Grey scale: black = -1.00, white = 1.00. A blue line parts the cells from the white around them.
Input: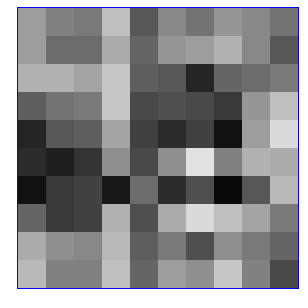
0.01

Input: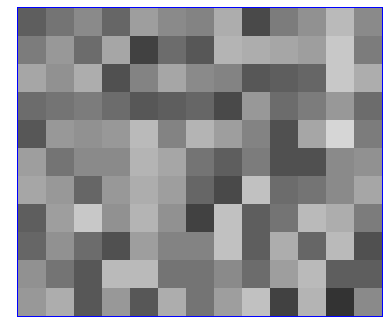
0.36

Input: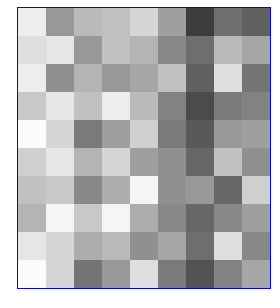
0.68

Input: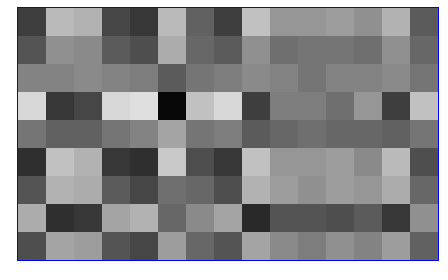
0.29

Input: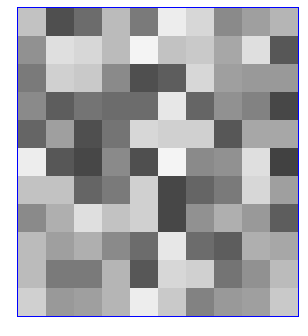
0.20

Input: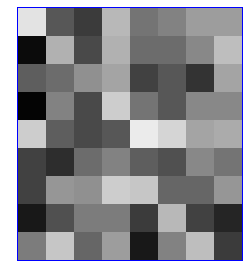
0.55

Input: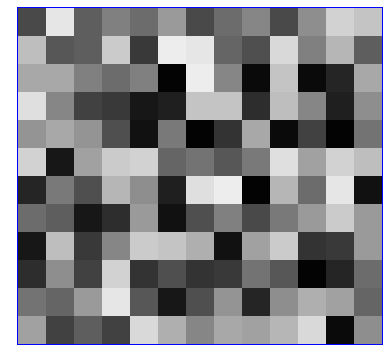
-0.49

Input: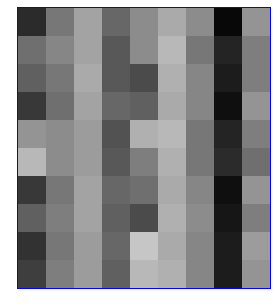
-0.01
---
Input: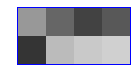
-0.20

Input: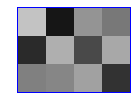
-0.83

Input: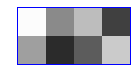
0.08

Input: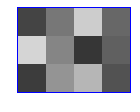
-0.07

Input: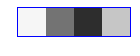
-0.10

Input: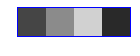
0.09

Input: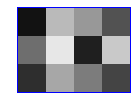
0.46

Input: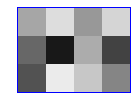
0.73
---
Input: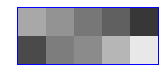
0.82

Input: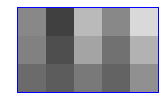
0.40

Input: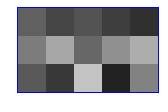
0.36

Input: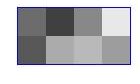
0.23

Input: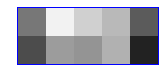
-0.73

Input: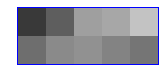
-0.08

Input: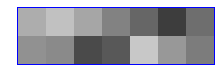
-0.03
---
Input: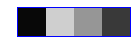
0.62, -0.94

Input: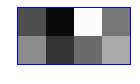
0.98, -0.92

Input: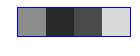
0.70, -0.68

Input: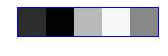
0.93, -0.98

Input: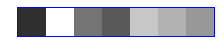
0.99, -0.63

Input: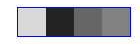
0.70, -0.72
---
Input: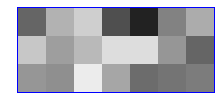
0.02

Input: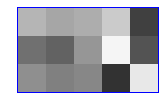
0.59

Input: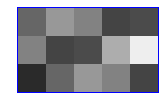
-0.47

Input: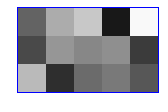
-0.81

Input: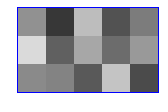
-0.36

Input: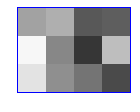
-0.31

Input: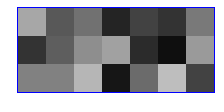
-0.60

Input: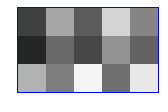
0.66

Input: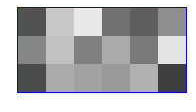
-0.26
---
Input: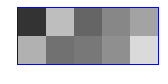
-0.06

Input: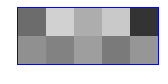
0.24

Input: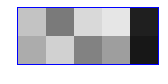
0.02

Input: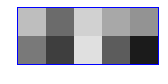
0.76

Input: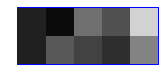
-0.48

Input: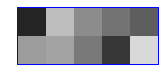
-0.05

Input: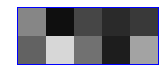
-0.11

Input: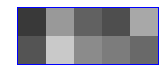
0.09

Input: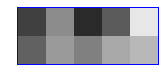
0.00

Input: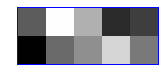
0.12
